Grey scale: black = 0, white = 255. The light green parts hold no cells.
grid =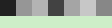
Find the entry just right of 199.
135
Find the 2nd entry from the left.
150
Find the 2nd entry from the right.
199

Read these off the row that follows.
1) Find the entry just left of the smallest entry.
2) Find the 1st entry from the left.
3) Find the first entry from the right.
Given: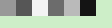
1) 186
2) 152
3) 20

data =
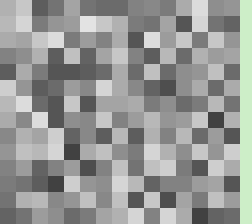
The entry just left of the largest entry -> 156
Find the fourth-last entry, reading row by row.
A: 171
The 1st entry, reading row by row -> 177
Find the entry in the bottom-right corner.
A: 107
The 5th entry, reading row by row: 164
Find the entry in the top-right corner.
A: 149
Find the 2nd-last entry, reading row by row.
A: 99
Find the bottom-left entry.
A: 99
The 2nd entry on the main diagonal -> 213
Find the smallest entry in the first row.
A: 93
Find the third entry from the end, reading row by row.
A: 65
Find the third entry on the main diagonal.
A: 199
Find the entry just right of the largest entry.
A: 199
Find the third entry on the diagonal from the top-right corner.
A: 123
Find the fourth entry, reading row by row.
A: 115
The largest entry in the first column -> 206
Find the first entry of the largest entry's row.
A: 184

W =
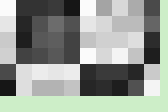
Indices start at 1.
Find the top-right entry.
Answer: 74
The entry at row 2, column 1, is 230
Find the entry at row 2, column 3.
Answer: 81
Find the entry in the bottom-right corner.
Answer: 244
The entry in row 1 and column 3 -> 51
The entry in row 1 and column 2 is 51
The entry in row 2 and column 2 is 38
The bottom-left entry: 22
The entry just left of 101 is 187
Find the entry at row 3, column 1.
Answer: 202
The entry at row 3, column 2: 30
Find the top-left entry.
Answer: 251

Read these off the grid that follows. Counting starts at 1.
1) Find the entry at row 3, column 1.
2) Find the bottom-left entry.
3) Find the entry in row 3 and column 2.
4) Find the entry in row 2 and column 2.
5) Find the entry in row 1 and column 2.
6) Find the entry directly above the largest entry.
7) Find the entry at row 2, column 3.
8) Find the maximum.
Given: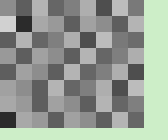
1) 94
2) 43
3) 180
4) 43
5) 94
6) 141
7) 168
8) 209

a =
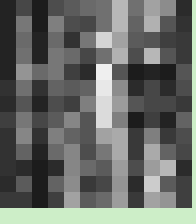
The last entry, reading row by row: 63
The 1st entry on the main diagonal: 35
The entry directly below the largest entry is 232
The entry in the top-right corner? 43
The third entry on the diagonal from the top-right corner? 85
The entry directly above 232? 239
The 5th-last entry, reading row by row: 156
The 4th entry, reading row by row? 77
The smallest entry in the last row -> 28
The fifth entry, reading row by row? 91
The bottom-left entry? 57
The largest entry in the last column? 99
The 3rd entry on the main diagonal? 35
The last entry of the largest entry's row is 85
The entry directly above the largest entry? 112
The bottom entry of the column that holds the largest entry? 106
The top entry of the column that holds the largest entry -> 112
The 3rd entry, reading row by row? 28
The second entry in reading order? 71
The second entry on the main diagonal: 119
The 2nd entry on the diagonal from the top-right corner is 85
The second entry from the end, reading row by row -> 148

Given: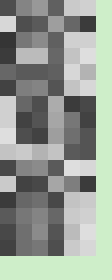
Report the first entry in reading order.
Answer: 78
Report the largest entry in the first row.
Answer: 208
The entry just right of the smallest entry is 119
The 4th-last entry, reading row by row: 119
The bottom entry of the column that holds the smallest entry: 66
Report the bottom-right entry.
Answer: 215
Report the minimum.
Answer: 53
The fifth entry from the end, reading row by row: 111
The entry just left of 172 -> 78
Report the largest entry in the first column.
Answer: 222
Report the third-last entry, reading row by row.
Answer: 78
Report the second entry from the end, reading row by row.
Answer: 202
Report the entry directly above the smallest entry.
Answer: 215
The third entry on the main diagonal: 139
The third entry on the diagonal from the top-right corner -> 96
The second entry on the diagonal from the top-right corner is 103
